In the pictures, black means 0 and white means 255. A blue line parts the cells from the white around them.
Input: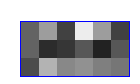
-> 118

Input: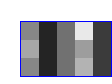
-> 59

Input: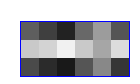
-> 54

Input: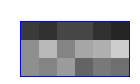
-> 111

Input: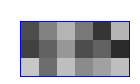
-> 190

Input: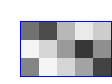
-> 66

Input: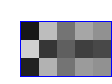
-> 145

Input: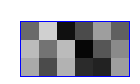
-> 158

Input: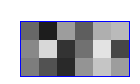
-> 157

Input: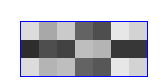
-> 211
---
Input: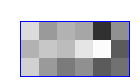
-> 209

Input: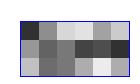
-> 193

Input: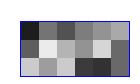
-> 203

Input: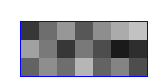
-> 99

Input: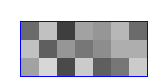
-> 162

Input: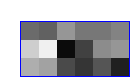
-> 174

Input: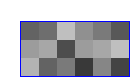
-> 179
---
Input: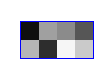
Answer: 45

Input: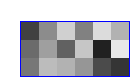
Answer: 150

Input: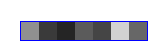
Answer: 69

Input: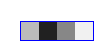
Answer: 33

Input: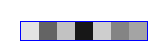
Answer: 206

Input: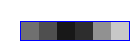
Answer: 45

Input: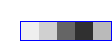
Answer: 101

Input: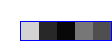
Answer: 8

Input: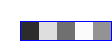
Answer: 112

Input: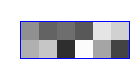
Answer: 252
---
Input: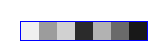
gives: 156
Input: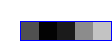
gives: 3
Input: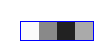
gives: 137
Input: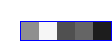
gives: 246
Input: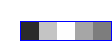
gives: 196
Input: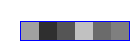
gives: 47
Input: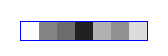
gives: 132
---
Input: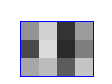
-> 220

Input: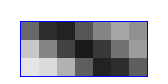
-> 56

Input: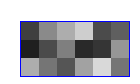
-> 41

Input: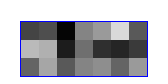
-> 47

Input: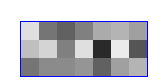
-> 42

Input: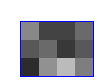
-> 106
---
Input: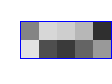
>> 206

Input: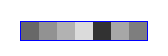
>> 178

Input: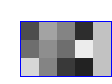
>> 132

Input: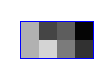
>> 93

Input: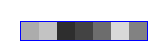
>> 46

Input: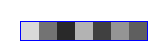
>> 41

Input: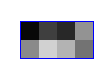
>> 40
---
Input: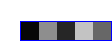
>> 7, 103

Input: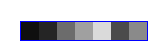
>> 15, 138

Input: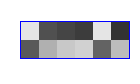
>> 229, 188

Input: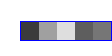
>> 59, 118

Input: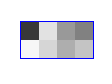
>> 56, 196

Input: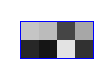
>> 197, 49

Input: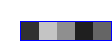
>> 49, 101

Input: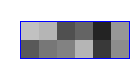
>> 193, 140

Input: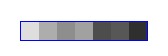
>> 222, 47
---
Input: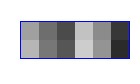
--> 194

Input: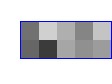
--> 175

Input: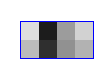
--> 28

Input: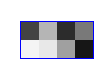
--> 181

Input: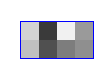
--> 58

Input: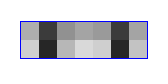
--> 154
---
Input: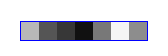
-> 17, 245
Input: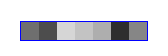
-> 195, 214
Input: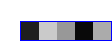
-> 152, 202
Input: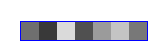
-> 80, 218
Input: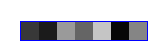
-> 101, 197
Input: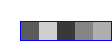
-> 57, 206
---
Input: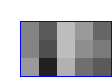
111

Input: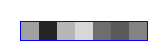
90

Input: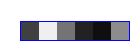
15

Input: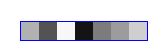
156

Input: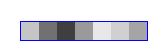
208

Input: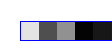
4

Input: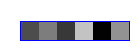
2

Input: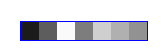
176

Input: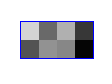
135
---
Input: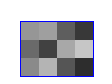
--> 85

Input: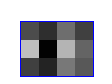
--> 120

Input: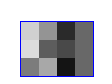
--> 20

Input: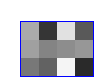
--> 245

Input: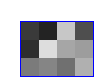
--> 112

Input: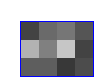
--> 56

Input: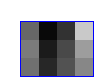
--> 82
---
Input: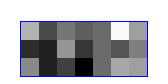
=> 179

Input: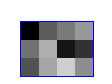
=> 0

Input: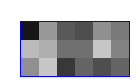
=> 22

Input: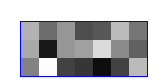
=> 178

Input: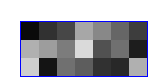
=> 10

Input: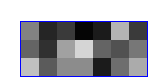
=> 130

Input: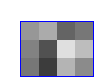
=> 151

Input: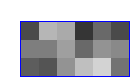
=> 74
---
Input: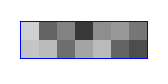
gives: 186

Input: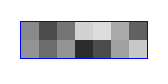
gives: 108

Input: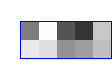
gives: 222

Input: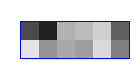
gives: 148

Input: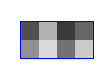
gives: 220

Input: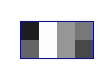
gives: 252
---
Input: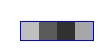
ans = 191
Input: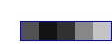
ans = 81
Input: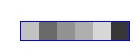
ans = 194
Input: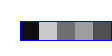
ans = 16
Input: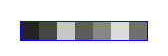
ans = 35
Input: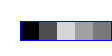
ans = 2
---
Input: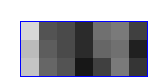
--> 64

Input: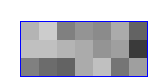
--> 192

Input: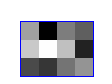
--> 54

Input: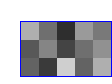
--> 207

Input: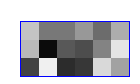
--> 55

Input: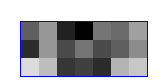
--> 43

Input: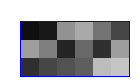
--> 94

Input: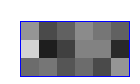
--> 108

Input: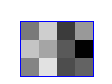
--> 226

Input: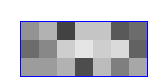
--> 188
